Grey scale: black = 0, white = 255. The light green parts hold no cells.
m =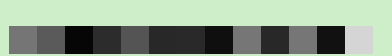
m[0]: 117
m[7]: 15
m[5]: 40

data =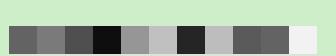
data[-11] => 99
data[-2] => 99
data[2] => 79
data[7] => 189

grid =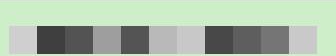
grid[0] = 207
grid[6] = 200
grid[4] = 84

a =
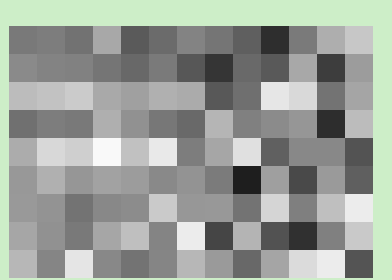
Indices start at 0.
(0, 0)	121
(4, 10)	136
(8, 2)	229
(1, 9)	89
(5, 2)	150
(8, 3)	136
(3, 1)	125
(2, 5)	176
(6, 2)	115
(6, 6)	151
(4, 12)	83
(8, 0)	183
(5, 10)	73
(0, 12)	199
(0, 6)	131
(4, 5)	233
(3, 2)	121
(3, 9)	139
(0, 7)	117
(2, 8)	111
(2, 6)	171
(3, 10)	150
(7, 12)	201
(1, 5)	122
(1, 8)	105
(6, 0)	153
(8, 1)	133
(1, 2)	129
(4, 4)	193
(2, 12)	165
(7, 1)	145
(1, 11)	61
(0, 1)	125

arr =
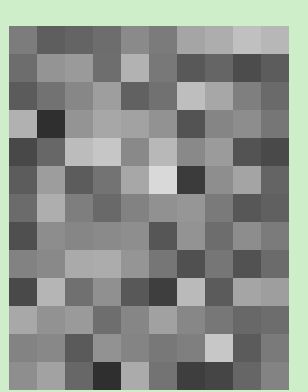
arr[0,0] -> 124
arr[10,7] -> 119
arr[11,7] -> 199
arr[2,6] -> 190
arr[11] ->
[131, 136, 90, 146, 132, 120, 127, 199, 91, 122]
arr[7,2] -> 134
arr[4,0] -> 72
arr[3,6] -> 83
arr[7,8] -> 141
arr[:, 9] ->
[183, 92, 106, 118, 73, 100, 96, 123, 107, 158, 109, 122, 131]
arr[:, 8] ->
[192, 76, 127, 141, 83, 164, 87, 141, 82, 165, 104, 91, 102]
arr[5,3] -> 115
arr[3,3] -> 167
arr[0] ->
[124, 94, 100, 109, 138, 123, 165, 173, 192, 183]
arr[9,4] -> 88
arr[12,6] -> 62
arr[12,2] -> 103
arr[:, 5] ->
[123, 120, 113, 146, 184, 217, 145, 86, 118, 62, 161, 120, 115]
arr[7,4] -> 142
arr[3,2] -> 148
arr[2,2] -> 135
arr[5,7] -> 142
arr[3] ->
[177, 47, 148, 167, 162, 146, 83, 133, 141, 118]
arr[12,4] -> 171
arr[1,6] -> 88
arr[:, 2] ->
[100, 154, 135, 148, 188, 92, 126, 134, 170, 112, 154, 90, 103]
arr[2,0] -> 91
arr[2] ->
[91, 114, 135, 158, 97, 113, 190, 167, 127, 106]
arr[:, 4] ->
[138, 178, 97, 162, 137, 167, 130, 142, 149, 88, 134, 132, 171]
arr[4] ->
[72, 103, 188, 198, 137, 184, 137, 155, 83, 73]

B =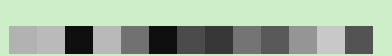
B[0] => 178
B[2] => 15
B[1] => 186
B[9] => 89

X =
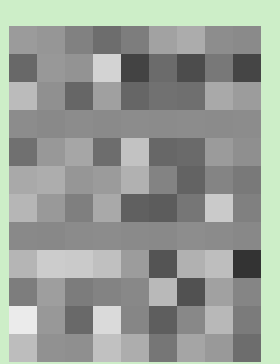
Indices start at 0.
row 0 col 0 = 155
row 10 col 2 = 105
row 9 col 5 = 185
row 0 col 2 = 129
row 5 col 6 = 99
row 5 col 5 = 131
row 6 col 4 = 96
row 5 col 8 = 121
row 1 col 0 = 104
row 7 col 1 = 136
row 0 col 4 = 125
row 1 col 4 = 67
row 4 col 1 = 152
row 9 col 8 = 133
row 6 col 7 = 202
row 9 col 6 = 81
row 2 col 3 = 160
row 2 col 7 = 169
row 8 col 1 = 204
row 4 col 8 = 143
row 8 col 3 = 192
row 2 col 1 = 144
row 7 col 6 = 141
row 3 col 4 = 140
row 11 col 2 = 143
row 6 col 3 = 169
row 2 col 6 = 111
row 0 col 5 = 162
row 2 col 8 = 156
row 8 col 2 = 202
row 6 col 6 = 118
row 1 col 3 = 211
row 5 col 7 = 132
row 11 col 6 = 165
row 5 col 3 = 155

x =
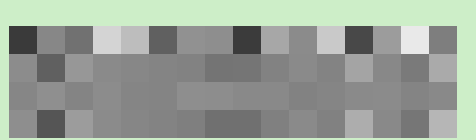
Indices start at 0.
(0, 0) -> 58
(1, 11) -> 131
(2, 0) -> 134
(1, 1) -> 96
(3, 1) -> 85
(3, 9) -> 128
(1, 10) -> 138
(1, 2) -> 151
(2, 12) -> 138
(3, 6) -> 127
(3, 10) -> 138
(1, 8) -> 117
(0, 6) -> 145
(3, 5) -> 131

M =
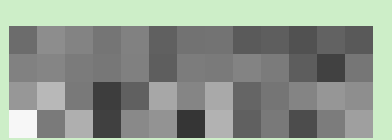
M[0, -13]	108
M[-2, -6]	169
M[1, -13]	129
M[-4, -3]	81
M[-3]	[129, 133, 123, 119, 128, 94, 124, 122, 131, 123, 93, 65, 118]
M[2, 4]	96
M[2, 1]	184
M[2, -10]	61
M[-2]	[151, 184, 121, 61, 96, 167, 133, 169, 101, 117, 132, 150, 142]
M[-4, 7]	115

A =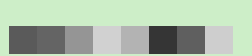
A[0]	90
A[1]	100
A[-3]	53
